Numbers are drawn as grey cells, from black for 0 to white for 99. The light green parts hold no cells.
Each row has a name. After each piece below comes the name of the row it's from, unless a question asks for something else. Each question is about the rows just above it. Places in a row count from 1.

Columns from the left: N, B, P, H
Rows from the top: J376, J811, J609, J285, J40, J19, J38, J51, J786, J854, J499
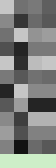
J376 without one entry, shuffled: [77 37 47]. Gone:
[44]
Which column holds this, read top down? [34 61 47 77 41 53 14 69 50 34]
H
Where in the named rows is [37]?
J376, 4
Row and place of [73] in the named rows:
J40, 3
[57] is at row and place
J609, 3
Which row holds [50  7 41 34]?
J499
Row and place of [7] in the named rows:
J499, 2

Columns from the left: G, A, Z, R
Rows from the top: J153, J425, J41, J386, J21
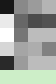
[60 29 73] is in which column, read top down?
Z
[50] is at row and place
J386, 4

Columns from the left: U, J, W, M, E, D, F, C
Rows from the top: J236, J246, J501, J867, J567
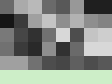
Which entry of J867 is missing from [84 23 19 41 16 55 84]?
[44]
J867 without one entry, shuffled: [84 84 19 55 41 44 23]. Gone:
[16]
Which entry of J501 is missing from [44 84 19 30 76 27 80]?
[47]
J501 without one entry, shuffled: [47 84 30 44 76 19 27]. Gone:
[80]
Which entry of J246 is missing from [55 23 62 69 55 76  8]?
[51]
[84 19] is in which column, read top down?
E

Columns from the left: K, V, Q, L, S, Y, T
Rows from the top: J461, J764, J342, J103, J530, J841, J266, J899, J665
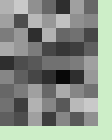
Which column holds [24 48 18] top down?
Y
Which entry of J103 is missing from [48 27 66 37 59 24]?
[21]
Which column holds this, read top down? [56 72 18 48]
Q

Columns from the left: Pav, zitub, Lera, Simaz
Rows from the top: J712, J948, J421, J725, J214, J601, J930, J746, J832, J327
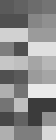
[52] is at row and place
J948, 3
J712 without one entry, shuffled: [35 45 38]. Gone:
[42]
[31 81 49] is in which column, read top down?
Pav
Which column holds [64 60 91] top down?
Lera
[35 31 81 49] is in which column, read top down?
Pav
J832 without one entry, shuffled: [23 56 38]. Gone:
[27]

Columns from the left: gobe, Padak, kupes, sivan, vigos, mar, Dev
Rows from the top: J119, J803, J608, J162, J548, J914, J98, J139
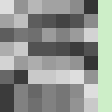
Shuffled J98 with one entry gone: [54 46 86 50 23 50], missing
[40]
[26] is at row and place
J803, 5
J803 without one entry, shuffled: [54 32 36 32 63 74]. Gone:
[26]
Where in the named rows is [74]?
J803, 2
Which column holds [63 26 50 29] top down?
vigos
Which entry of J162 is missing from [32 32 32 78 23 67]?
[29]

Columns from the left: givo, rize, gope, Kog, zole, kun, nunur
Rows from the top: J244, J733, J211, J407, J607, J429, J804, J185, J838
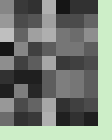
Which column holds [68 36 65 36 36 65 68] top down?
Kog
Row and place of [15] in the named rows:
J804, 3
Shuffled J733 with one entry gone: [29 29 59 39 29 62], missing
[33]

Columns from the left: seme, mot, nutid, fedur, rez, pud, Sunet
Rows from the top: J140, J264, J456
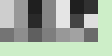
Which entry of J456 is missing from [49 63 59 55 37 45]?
[41]
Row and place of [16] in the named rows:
J264, 3

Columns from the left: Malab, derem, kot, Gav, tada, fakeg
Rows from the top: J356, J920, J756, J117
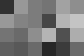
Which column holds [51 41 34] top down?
derem
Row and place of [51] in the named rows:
J920, 2
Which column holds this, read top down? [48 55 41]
kot
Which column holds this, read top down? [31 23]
tada
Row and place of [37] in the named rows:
J117, 1
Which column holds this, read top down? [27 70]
Gav

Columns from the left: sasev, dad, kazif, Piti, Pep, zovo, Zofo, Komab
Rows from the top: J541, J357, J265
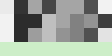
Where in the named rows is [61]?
J265, 3
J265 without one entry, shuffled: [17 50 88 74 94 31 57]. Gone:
[61]
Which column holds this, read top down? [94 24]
Komab
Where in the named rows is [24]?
J357, 8
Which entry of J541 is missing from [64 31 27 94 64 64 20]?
[91]
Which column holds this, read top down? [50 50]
zovo
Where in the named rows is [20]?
J541, 2

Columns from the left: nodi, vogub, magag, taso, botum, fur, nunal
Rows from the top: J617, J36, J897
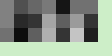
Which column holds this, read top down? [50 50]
nodi
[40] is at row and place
J617, 3
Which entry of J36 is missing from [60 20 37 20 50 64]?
[16]
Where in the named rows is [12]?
J897, 7
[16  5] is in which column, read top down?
vogub
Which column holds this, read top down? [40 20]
magag

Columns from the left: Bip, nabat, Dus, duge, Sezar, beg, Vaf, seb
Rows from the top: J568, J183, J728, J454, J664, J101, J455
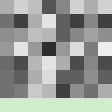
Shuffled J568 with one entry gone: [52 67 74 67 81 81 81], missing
[33]
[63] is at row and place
J728, 7
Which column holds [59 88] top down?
nabat

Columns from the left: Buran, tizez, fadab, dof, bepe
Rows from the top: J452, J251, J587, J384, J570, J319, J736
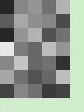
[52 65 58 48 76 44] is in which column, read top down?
tizez
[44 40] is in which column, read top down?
dof
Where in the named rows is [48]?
J384, 2
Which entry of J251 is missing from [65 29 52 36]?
[55]
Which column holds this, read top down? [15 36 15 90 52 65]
Buran
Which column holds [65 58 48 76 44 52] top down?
tizez
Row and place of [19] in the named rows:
J570, 5

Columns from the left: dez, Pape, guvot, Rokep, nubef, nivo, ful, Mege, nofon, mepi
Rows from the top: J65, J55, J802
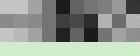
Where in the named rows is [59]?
J65, 9
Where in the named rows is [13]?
J802, 5
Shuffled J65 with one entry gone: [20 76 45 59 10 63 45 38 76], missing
[49]
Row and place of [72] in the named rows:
J802, 2

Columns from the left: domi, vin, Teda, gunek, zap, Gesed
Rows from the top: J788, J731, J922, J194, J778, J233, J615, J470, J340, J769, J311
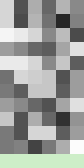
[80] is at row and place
J233, 3
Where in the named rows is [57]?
J340, 6
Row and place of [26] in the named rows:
J311, 3

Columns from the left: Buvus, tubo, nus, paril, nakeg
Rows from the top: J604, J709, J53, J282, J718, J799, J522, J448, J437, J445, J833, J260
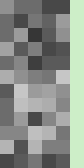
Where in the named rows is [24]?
J718, 3
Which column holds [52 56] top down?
tubo
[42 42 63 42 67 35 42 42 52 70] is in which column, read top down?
Buvus
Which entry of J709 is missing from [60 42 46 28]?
[38]

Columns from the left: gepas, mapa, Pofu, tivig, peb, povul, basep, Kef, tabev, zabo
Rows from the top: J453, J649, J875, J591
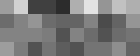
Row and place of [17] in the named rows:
J453, 5
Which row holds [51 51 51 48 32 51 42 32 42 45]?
J875
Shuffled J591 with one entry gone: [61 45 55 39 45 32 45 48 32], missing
[36]
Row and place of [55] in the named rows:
J591, 9
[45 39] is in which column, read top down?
zabo

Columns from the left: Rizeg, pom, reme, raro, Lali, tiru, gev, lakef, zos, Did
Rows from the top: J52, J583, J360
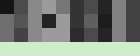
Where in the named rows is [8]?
J52, 1
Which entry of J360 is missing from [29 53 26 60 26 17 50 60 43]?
[14]
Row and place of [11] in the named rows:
J583, 8
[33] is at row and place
J583, 2
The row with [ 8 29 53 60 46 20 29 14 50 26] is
J52

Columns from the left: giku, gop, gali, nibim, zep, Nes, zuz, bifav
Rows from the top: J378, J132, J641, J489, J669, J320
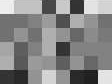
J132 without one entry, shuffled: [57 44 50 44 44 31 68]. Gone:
[60]
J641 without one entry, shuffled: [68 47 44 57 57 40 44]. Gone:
[54]
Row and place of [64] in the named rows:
J489, 1
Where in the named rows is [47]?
J641, 8
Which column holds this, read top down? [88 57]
zuz

